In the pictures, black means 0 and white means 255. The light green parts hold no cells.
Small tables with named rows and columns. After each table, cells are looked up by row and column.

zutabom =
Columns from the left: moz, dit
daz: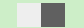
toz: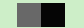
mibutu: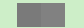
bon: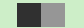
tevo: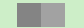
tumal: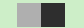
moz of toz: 104
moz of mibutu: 122
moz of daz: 238
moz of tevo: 132
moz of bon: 48
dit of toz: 5
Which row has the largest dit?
tevo

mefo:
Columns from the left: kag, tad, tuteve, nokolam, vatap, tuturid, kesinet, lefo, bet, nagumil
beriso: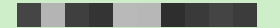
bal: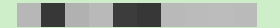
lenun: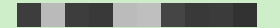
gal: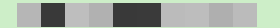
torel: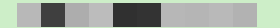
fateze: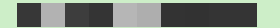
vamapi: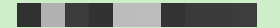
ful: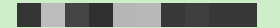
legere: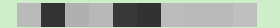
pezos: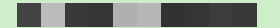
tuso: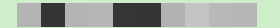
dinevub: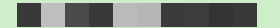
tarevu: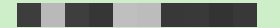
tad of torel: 63
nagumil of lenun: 50
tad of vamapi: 177
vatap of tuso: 54
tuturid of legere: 50
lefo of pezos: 53
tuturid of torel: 51
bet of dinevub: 51
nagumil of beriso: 60
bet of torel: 185
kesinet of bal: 185

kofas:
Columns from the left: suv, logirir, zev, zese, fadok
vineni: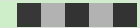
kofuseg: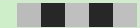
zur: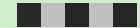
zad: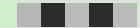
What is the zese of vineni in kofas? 178
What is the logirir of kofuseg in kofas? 39
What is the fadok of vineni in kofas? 51
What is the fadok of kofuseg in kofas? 191
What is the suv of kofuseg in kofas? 187
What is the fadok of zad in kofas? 187
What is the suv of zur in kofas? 41
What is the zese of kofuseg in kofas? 39

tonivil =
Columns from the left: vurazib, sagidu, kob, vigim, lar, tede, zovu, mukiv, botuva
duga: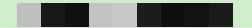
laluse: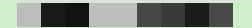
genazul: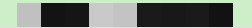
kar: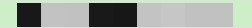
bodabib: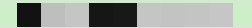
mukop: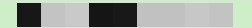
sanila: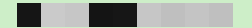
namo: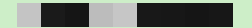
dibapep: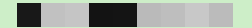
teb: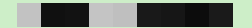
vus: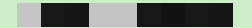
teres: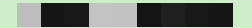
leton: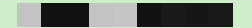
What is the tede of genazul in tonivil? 26
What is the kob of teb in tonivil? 18
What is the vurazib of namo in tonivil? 196
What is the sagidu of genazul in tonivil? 19
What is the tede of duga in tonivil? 29
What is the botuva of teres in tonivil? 22
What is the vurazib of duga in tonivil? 191
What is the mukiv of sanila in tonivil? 196
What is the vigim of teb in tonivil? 196
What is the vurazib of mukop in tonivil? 23
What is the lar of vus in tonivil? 196
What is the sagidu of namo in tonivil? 26
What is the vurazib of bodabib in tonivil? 18
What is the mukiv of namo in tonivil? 21
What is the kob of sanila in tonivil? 198

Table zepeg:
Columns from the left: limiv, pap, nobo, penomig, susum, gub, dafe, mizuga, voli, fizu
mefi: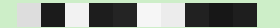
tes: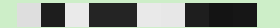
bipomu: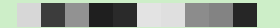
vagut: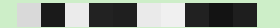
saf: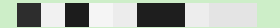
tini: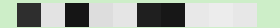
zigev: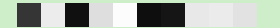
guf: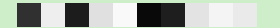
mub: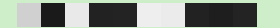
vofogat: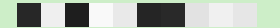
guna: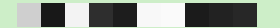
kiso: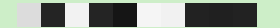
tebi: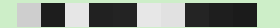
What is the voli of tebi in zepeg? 30
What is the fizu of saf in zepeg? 228
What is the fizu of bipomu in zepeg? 38
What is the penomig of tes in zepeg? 36
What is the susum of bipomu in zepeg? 42
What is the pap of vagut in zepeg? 26
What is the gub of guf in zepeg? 9
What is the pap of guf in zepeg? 238
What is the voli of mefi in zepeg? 23
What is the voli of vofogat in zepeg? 240
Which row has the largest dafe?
guna

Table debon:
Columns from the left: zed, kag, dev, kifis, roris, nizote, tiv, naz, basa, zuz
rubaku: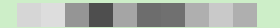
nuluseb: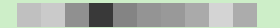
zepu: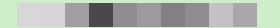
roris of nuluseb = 132
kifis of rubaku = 78
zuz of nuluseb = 172
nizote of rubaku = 109
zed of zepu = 215
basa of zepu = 194
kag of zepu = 214
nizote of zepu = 155
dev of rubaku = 149

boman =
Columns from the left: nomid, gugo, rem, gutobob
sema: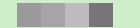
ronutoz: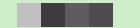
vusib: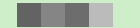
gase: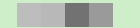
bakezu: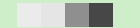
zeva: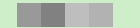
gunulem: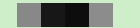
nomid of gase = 189
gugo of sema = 165
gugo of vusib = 133
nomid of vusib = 99
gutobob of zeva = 178
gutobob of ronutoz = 77
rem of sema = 188
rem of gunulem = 13
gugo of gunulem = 23
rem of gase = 114
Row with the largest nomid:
bakezu

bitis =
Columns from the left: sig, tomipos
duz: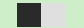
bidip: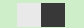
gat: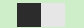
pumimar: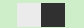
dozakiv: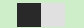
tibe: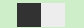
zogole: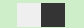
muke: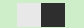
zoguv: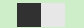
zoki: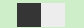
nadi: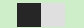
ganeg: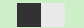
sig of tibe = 50
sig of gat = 44
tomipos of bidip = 56
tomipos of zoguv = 231
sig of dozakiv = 41
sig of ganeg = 50
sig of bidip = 233
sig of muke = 232
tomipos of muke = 46

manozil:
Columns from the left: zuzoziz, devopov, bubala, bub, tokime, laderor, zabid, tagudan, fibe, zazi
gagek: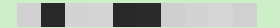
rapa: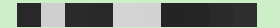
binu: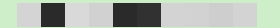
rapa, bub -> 41
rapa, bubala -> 42
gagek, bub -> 212
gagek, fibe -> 213
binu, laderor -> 49
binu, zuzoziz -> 212
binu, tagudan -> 210
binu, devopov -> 42
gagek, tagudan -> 211
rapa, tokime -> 212

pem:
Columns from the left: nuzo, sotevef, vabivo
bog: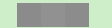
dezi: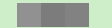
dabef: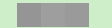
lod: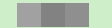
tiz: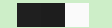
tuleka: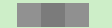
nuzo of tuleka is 145
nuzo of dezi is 145
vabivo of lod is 143
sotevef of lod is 130
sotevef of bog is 145
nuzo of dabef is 149
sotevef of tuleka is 123
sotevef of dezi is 124
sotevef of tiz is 29
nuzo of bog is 139
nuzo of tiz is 31
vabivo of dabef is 154
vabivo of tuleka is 144
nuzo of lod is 161

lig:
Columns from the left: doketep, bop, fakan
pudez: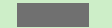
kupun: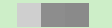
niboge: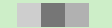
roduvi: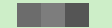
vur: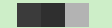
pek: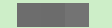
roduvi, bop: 125
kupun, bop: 141
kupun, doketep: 207
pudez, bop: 112
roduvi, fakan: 85
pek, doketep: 109
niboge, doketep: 206
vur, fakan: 179
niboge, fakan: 177
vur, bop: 47
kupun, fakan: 138
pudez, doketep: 112
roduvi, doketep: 108
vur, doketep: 59
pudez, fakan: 112
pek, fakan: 115
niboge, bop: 118
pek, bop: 108

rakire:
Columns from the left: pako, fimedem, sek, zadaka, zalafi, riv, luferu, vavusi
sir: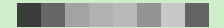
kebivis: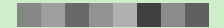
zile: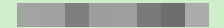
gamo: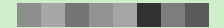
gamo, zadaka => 147
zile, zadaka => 157
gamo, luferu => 125
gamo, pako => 142
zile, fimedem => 162
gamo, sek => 117
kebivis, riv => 65
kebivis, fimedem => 158
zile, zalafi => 158
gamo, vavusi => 90
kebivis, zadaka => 146
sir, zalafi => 185
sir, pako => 60
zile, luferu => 110

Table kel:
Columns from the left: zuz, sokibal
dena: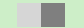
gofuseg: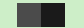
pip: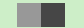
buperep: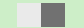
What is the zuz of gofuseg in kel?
75
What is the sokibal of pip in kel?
70
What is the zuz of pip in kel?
152
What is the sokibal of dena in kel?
127
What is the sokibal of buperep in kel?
113
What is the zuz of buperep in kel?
234
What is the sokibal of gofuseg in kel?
26
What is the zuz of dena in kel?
214

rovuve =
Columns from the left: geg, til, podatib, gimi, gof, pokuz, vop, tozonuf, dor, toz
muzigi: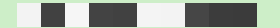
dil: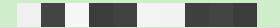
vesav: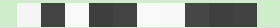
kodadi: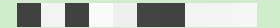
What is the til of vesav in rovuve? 67
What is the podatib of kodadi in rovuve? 65
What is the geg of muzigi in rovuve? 243
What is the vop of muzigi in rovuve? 243
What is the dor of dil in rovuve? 68
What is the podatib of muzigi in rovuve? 246
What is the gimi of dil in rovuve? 60
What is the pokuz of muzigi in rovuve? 244
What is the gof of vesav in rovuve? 67
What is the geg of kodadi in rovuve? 65
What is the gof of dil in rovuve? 66
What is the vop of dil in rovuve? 242

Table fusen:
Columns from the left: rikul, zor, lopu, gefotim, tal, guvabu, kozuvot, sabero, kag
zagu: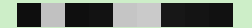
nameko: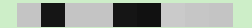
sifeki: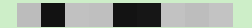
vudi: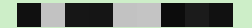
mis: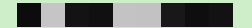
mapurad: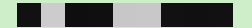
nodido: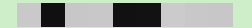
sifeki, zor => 18
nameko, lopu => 196
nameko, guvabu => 17
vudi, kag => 17
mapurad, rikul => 17
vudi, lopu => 22
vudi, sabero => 27
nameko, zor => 21
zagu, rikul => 14
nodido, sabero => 200
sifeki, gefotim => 191
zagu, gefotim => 18
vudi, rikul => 16
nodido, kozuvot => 203
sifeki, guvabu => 22
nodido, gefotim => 200

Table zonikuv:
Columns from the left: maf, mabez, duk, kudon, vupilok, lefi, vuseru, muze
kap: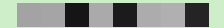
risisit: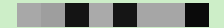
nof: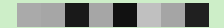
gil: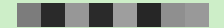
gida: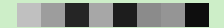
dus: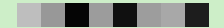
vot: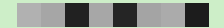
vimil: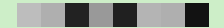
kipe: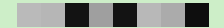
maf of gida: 192
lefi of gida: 139
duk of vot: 33
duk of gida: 37
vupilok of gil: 158
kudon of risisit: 170
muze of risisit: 10
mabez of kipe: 182
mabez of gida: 157

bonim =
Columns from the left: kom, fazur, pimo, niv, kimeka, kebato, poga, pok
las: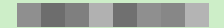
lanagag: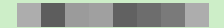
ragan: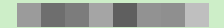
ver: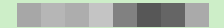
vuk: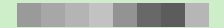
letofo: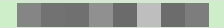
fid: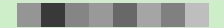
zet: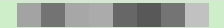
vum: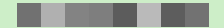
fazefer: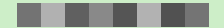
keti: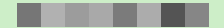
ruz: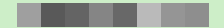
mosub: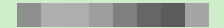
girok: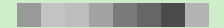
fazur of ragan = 110
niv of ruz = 133
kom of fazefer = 115
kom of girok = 153
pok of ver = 170
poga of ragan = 143
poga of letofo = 108
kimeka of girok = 122
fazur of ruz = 89
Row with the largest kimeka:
vuk

